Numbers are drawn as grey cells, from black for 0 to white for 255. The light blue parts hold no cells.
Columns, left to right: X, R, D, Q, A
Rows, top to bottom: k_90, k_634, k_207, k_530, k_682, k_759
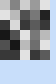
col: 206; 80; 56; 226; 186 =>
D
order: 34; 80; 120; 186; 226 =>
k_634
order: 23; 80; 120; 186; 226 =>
k_530
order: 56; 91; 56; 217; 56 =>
k_207

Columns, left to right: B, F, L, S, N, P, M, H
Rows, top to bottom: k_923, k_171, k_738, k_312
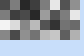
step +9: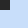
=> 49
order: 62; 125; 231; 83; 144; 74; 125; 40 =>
k_923
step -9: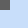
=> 86
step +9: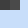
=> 71; 83

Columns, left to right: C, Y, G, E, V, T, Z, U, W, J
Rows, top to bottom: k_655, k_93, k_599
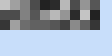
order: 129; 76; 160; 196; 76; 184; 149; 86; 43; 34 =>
k_655
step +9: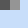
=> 95; 158
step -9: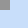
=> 140
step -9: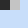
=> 34; 187
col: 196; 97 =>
W

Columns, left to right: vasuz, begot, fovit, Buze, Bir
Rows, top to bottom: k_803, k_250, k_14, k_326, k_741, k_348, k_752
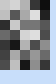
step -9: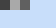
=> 56; 160; 87
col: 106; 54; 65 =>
vasuz
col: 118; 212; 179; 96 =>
fovit
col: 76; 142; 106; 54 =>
Bir
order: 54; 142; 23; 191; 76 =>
k_752
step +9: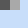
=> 96; 178

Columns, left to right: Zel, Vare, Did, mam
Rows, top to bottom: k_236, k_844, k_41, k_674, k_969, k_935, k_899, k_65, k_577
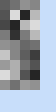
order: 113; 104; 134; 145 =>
k_969
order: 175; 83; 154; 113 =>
k_899
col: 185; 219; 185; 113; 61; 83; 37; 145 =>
mam
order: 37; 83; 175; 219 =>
k_65

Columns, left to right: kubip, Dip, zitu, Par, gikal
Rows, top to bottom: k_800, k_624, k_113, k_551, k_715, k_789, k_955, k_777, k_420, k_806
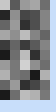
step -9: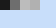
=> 17; 101; 179; 168
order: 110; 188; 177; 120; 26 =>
k_806

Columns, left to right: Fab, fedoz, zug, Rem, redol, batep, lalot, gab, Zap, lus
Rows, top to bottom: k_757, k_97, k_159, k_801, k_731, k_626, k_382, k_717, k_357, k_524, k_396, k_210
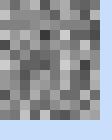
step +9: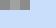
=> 149; 170; 149
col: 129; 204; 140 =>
lalot

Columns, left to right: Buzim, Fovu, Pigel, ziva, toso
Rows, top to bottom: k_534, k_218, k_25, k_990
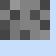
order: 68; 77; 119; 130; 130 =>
k_25
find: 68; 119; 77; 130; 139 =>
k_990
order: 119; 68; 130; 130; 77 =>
k_25
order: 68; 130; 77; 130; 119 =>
k_25

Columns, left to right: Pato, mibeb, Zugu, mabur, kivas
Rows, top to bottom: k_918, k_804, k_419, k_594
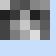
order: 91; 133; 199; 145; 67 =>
k_419
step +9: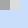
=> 176; 229

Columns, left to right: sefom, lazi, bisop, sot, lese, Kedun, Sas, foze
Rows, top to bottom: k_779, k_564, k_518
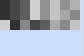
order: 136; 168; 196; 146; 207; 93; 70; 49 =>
k_564
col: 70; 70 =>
lazi
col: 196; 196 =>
Kedun
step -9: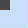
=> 61
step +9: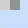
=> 216; 155
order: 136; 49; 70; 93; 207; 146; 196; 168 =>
k_564

